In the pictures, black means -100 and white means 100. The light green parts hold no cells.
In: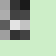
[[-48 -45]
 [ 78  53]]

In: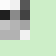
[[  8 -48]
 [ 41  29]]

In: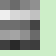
[[ 69  64]
 [-14 -19]]

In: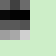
[[-98 -99]
 [-30 -36]]

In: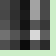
[[-63 -79]
 [-60 -85]]

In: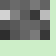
[[  1 -29]
 [-30 -19]]
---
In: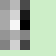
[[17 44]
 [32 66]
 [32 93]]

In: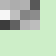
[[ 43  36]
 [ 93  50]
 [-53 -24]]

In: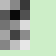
[[ 46   7]
 [-33 -93]
 [-10  14]]

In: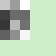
[[ 57  22]
 [-50 -16]
 [-58  45]]

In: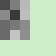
[[-41  -2]
 [  8 -55]
 [-17  -6]]

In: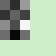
[[-19 -65]
 [-61 -23]
 [ 10 -40]]

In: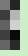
[[ -6 -71]
 [-53  42]
 [-24  63]]

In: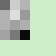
[[-18  61]
 [ 39  73]
 [ 39  26]]

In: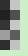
[[-63  55]
 [-75 -38]
 [-59  56]]
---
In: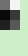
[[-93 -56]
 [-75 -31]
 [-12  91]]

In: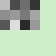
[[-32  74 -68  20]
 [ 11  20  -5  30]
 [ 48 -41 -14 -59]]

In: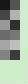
[[-82 -35]
 [-45  40]
 [-16  -7]
 [  3 -54]
 [ 20 -63]
 [ 30  49]]

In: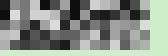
[[-89  72  -6  63  63  46 -41 -89  19 -70 -79 -61 -15 -79 -25]
 [-79  11  -6  55 -89 -41  27 -89 -41  63  46  27 -79 -41  46]
 [-25  19 -15 -70  27  72 -70  19 -51  -6 -33  27  19  11  72]
 [ 37 -33 -51 -41 -33 -61 -79  -6  55  11  -6  63 -25  27  37]
 [ 46  55 -70 -33 -61 -15 -25 -25  11  55 -51  27 -15  37   2]]

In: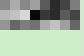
[[  7  35   7  25 -29 -67 -47  -2]
 [ 15 -20  -2 -11  35  51  25 -20]
 [ 43  51  69 -93 -57 -67 -29 -47]]

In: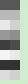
[[-61 -61]
 [-51 -41]
 [-32 -32]
 [ 19  11]
 [ 45  45]
 [ 72  64]
 [ 82  64]
 [ 92  82]]
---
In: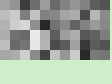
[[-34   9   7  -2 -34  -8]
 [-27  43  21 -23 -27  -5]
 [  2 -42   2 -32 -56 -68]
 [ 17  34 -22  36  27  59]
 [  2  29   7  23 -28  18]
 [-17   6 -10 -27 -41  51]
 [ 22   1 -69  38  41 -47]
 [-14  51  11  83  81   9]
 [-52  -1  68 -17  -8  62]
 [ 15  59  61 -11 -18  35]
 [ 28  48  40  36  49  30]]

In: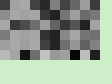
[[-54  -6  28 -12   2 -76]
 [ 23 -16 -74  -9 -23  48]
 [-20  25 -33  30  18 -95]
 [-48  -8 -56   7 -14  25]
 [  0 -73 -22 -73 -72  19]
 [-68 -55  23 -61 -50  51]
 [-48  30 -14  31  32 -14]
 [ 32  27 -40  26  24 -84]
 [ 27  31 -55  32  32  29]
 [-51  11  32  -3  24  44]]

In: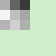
[[-55  30  38]
 [-22  50  63]
 [ 38  91  41]]

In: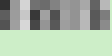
[[ 44  -2   9]
 [-22 -30 -28]
 [ 32  45  44]
 [ 16  15  16]
 [ 21  26  24]
 [  2 -37 -31]
 [-15  26  17]
 [-11 -56 -44]
 [ 66  56  69]
 [ 20  22  25]
 [-61 -26 -35]]

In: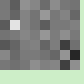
[[-10 -19   0  -5 -12 -70  12]
 [ -7   3  -5  11 -51  16 -50]
 [ 10  -6  -4  -3  -2 -19   4]
 [-15  19 -27  18 -21 -10   0]
 [  5  -9  -9  -3   1  -4  11]
 [ 14   3   2   5  -2  -4  -7]
 [-27 -21  78  -4 -21 -17 -12]
 [ -6  -5 -29 -10 -32   6  -7]]

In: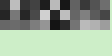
[[-14 -45  23]
 [-35 -29  39]
 [-55   0  46]
 [-23 -20  -9]
 [-82  49 -66]
 [ 46 -71 -84]
 [-77  63  17]
 [-48 -43  -2]
 [-59 -70 -22]
 [ 48  -6 -16]
 [-61 -71 -19]]

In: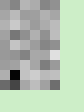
[[ 14  30  47  48  13  76  21  50 -14]
 [  5  39  35  14   5  31  -1  46  26]
 [ 35  25  22  38  23  32  30  61  48]
 [ 42  23  37  13  38   3  52  52  31]
 [  4  46  58  -7  54  16  27 -96 -46]
 [ 20  30  40  27  21  20  23  37 -17]]

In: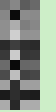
[[-18   8   6  15 -67 -56 -18 -44  25 -78  35]
 [-28  10  -1  14 -64 -59 -19 -49  24 -75  36]
 [  6 -91  36  62 -51  59 -92  49 -65 -64 -69]
 [-10   6  12  13 -67 -55 -16 -41  26 -79  34]]

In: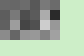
[[-16 -67  19  26]
 [ -5  35  61   3]
 [-31 -29 -37  19]
 [-15 -39 -46  17]
 [-19  -5  23 -20]
 [-18 -27 -25   9]]
